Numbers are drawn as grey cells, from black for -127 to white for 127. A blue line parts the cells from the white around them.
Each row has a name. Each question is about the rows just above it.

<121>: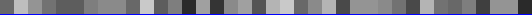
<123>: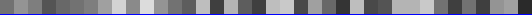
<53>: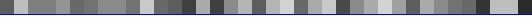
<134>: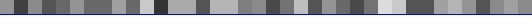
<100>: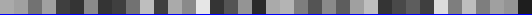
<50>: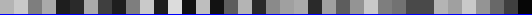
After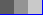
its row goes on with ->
[  -1  -13  -54  -54   52   32   73   20  -23  -64 -121]
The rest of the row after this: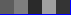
[ 10  32 -43  52  73 -23  10  52 -54  20  20  10 -13 -54  52 -13 -23  -1
 -64  20  20 -85]
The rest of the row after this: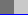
[-23 -34 -64  42 -64  10  52 -34  52  83 -23  42  73 -54  10  42  83  32
 -34  42  10 -13 -23 -75  62  62 -85]
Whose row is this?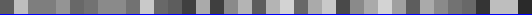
<53>
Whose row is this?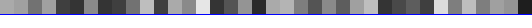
<100>
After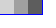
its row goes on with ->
[ 42  10 -13 -23 -75  62  62 -85]
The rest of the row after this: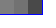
[ -54   52   32   73   20  -23  -64 -121]

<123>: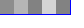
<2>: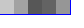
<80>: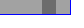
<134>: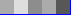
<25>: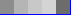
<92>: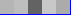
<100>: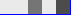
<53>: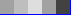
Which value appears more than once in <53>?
[34]
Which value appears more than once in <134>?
[43]
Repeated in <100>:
[106]
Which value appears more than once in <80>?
[34]
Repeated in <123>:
[2]

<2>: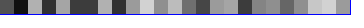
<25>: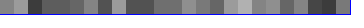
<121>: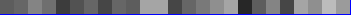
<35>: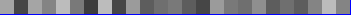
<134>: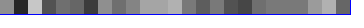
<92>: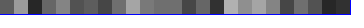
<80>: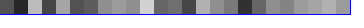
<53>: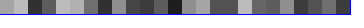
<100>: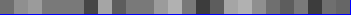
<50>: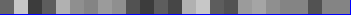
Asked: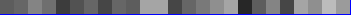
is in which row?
<121>
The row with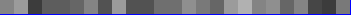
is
<25>

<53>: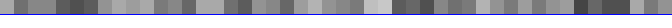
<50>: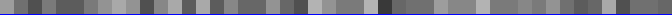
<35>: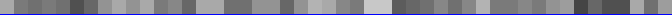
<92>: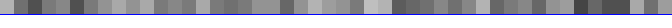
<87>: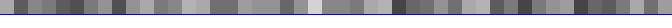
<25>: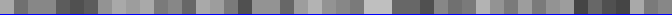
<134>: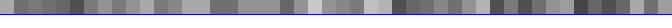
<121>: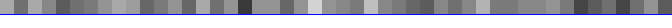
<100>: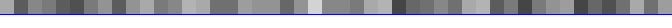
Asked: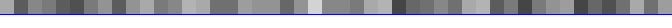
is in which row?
<100>
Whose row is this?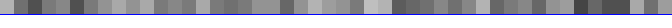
<92>
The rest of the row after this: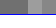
[  7  51  -5  -5   7  -5  19 -15 -35 -24  41 -47 -15 -15 -24]
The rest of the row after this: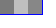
[ -5 -24 -35   7 -15   7  51  -5  -5   7   7  19  -5 -58 -35 -15 -58 -15
  19 -35]
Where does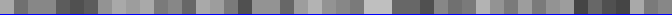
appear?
<25>

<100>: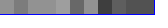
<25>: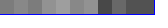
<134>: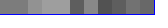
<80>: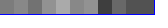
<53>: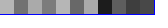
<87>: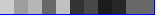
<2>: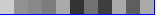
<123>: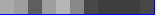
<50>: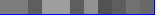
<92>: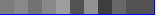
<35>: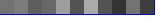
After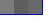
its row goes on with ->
[ 30 -45  42 -45 -76 -13 -65]
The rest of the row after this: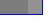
[ 30  30 -33   8 -45 -33 -13 -23]
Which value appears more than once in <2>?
[42]
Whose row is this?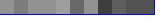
<100>
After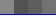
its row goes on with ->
[-23]
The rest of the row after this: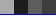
[-55]

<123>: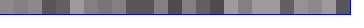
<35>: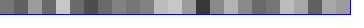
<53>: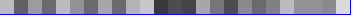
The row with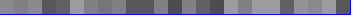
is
<123>
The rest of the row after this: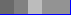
[10 91]
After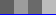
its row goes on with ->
[ 19 -21  39 -21  51  71 -71 -50 -59  39  -9 -50  10 -21   1  60  19  19
  10  91]
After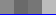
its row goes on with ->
[ 39 -30  39  28]
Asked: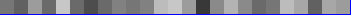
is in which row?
<35>

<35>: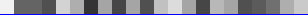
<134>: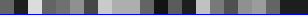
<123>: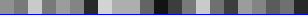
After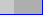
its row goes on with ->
[ -27 -108  -36  -97   65   -6  -47   16   28  -27  -97  -97]
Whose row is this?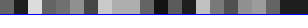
<134>
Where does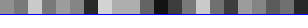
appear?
<123>

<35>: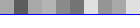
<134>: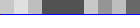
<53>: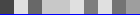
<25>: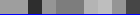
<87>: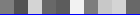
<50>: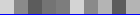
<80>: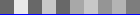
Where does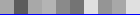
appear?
<35>
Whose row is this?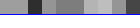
<25>
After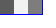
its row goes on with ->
[ 72  84 -23]
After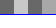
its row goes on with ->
[72 21 52 -2]
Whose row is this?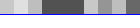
<134>
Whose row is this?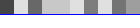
<53>

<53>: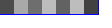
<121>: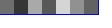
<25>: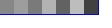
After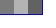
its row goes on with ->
[ 61 -62]
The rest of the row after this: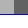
[ 61 -62]

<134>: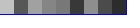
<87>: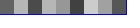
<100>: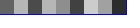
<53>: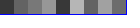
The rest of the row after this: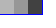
[ 76  33 -40]
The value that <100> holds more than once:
[54]
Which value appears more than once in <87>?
[54]
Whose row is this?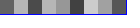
<87>

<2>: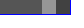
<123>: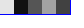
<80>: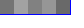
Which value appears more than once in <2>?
[-42]
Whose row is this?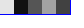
<123>
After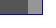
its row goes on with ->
[-62]
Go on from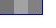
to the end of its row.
[ 22 -22]

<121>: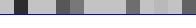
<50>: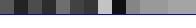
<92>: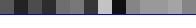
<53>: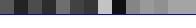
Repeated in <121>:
[67]
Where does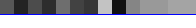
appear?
<50>
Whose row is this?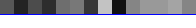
<92>

